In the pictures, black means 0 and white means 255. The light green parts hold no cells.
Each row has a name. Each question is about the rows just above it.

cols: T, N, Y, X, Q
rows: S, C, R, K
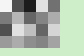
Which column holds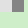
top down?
X
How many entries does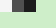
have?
3
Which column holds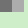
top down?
Q

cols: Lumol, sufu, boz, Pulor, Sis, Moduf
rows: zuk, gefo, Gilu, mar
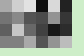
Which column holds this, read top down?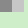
sufu
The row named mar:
[128 128 169  84 147 188]
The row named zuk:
[169 207 226  14 217  34]
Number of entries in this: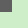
1

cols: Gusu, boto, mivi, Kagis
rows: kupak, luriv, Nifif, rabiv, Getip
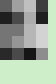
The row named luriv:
[ 31  74 172  31]
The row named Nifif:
[117 117 182 211]

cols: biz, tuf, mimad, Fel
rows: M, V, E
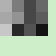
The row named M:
[177 124  71 104]
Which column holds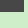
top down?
mimad
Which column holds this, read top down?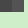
mimad
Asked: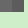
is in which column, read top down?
Fel
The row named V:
[167 147  71  92]

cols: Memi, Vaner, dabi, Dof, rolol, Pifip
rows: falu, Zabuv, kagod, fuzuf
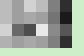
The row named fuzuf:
[177 159 168 159 127  46]
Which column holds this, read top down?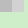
Memi

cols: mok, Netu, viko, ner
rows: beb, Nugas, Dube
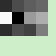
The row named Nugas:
[250   1 154 173]

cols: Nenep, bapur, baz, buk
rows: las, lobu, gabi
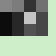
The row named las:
[134 124  51 113]
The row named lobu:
[ 12  40 197  71]
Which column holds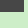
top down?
buk
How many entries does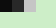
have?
3
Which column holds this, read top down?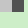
baz

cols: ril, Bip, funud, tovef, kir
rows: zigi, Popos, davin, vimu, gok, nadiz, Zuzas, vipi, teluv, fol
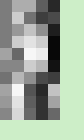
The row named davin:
[124 152 194 143  30]
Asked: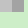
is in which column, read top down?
kir

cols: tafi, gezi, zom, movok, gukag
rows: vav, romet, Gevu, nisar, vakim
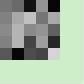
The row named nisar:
[129 180  68 158  38]
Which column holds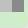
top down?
zom
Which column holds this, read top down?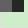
gukag

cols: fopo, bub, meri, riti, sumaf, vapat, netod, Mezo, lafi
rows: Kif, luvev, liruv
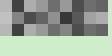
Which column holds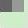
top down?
riti
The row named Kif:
[183  65 173 153 110 153  77 110 100]
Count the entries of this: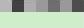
7

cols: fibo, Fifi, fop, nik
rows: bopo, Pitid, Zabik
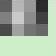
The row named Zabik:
[ 74 161 116 104]
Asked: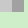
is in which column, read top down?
Fifi
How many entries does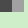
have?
2
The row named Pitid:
[128 201 140  64]
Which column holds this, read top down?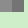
fop
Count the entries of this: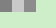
3

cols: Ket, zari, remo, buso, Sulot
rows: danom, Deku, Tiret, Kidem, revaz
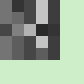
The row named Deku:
[116 105  70 196  61]
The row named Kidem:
[116  93  70 196  61]

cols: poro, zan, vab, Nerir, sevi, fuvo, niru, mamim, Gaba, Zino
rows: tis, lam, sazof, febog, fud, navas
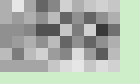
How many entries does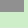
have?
2
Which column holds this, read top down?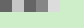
fuvo
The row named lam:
[175 156 175 144 187 101 144 101 144 175]
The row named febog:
[144 156 175 144 187 101 144 101 144 175]
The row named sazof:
[144 144 134  81  81 198 124 209  57 112]
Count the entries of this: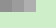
3

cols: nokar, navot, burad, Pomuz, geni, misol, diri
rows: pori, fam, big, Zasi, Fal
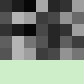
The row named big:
[ 50  27   7  72  38  50 159]
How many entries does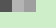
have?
3
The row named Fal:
[ 84 180 159  61  72 147 117]
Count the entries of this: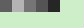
5
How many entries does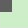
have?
1

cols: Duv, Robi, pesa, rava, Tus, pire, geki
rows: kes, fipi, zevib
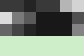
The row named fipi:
[220 122  90  24  24  24  80]
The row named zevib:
[101  68  36  24  24  24 131]

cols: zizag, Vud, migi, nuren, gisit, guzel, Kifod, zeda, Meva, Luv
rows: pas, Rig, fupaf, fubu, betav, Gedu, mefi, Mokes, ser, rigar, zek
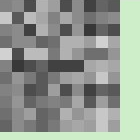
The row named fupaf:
[130 139  65 177 139  77 149  56 100  77]
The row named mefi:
[111 149 121  89 121 158 167 149 199 149]

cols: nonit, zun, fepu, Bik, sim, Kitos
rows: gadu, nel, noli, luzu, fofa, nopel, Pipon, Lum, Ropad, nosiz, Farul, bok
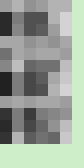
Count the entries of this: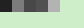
5
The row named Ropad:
[157 167 157 167 167 157]
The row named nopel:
[134 189 103 113 113 189]
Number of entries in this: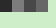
4
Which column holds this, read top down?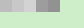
Kitos

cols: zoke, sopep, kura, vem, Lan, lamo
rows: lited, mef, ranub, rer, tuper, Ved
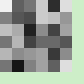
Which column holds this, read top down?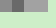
vem
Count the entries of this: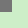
1
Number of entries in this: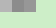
3
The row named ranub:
[192 171  33 140  67 162]
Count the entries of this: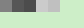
5
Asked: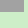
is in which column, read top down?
vem

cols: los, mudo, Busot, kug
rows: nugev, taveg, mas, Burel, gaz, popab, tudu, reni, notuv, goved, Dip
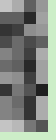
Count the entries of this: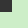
1
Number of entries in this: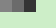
3
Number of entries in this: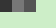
3

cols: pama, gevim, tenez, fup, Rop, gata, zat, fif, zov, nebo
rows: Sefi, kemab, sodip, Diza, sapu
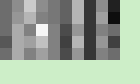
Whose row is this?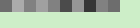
sapu
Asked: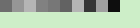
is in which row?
kemab
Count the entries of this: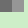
2
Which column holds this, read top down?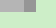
zat
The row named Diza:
[ 87 171 160 193 129  64 181  54 150  64]
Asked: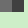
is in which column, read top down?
nebo
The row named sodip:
[109 171 129 246 129  75 150  54 129 109]

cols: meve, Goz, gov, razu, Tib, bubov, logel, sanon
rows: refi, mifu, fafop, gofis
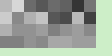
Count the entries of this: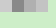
4
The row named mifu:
[204 137 176 195  87  75 185  65]
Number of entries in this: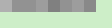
8
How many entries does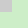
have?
1
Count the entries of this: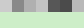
7

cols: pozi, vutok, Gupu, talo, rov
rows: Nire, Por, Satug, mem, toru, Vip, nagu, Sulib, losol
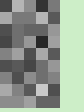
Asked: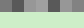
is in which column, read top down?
rov
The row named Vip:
[ 79  89  70 111 151]
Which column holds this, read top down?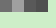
vutok
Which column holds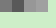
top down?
rov

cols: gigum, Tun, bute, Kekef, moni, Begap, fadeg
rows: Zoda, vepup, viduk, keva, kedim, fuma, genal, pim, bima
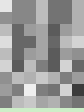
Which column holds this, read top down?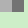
moni
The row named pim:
[156 126 239 126 115 211  59]
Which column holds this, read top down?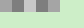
Kekef
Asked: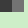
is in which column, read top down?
fadeg
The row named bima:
[126 188 200 165 177 135 115]

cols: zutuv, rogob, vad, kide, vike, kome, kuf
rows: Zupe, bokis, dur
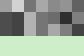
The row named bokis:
[ 77  67 178 117 108  47 127]
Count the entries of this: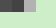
3
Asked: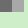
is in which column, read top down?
vike
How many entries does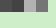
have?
4
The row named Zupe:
[159 210 117 168 138 147  98]
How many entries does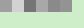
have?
6
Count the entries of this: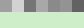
7

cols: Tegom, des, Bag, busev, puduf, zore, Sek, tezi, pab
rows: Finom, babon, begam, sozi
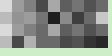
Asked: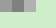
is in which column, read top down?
Bag
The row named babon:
[187 147 156 116  30 138  62 106 199]

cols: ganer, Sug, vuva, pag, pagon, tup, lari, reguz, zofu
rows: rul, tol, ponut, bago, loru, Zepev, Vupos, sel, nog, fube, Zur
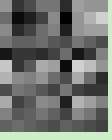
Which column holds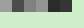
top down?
zofu
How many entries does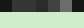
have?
7
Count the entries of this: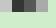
4
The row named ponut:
[138  43  66 108 129  31 148 159 159]
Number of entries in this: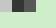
3

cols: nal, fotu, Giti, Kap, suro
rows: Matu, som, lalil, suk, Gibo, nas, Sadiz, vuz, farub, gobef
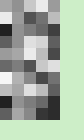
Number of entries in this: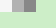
3
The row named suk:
[ 95 145 223 212  95]
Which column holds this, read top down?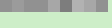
fotu
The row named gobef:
[ 95 167 136  54  44]

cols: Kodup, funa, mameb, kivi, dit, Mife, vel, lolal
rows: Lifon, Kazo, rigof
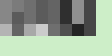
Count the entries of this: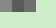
3
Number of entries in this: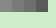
4
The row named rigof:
[180 100 168 203 111  79  36  70]

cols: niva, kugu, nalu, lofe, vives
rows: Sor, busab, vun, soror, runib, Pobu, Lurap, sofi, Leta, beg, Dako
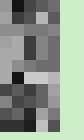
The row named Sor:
[151  20  70  91 109]
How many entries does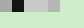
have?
5
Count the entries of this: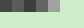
5

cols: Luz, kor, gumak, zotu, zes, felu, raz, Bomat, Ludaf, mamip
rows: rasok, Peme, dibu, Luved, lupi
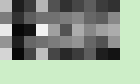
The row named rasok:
[191  30  60 182  82  49  70  93  60  49]
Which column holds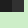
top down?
kor
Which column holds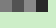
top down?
felu

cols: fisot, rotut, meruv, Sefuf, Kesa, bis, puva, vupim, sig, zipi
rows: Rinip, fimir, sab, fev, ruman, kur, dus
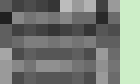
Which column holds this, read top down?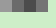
puva
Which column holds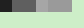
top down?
fisot
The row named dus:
[154  76  95  86  86  86  95  76 154 107]
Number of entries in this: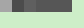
6

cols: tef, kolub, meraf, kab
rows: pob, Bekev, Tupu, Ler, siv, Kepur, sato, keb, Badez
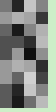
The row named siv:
[ 80 153  15 143]
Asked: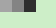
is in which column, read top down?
meraf
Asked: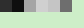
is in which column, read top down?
meraf
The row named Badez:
[ 90  26 110 186]
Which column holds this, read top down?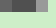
tef
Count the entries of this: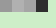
4
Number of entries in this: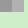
2

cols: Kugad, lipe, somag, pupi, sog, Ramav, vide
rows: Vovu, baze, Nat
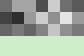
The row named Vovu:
[110 164 164  77 205 110  89]
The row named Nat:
[101 121 101 131 196 143 121]
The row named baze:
[ 66  45 154 205 143 228 154]
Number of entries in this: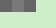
3

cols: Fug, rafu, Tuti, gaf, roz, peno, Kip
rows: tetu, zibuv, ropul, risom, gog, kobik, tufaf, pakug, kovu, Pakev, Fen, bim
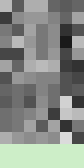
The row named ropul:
[120  91 163 120 140  50  82]
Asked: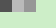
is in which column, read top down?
Kip
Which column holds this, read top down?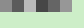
rafu
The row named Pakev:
[111 120 131 151  60 198 186]
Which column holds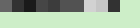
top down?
peno
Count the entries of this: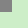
1
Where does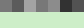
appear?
ropul

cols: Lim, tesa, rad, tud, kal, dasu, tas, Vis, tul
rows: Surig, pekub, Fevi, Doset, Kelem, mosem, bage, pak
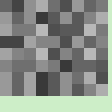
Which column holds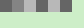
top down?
Vis
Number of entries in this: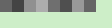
8
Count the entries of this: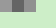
3

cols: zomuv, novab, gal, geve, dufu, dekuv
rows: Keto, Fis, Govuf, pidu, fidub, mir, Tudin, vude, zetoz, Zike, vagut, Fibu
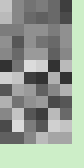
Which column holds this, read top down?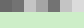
novab
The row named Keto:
[196 135 115 124 105  62]
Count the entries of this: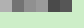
6

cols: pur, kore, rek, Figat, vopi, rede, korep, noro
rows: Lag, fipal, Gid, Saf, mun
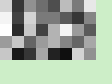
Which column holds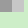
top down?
pur
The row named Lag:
[211  54 145 110  78 188 122 232]
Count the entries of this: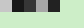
5
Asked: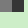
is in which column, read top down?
korep
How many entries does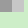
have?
2

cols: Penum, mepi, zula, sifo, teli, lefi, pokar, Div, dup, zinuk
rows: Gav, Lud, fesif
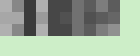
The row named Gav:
[176 135  59 176  71  71 113  92 125  92]
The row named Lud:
[167 167  59 155  71  81 113  81  92 102]
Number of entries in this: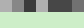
7
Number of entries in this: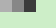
3
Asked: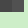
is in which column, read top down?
lefi

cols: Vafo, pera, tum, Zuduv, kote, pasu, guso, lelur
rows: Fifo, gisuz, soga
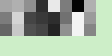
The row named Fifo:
[166 176 144  46 233 124   4 176]
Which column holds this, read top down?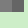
Vafo
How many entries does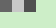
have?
3
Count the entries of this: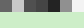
7
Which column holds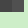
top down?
tum
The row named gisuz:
[124 212  69  57  46 113 243 155]
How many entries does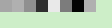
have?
8

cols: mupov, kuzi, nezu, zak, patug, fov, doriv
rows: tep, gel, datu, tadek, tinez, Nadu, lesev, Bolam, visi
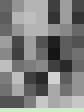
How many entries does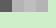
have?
4
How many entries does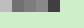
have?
5

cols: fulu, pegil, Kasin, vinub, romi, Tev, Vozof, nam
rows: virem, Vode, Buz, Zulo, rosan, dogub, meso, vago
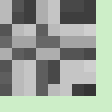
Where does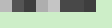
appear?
virem
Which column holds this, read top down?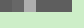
vinub
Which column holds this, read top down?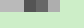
fulu

